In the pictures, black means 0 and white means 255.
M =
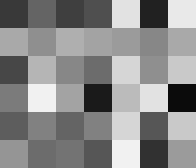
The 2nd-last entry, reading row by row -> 49
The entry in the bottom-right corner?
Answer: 155
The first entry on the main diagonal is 57
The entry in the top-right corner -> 233
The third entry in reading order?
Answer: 63
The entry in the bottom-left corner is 149
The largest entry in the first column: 169
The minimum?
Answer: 11
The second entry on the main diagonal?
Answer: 143
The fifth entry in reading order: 226
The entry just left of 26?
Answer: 163
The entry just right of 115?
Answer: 86
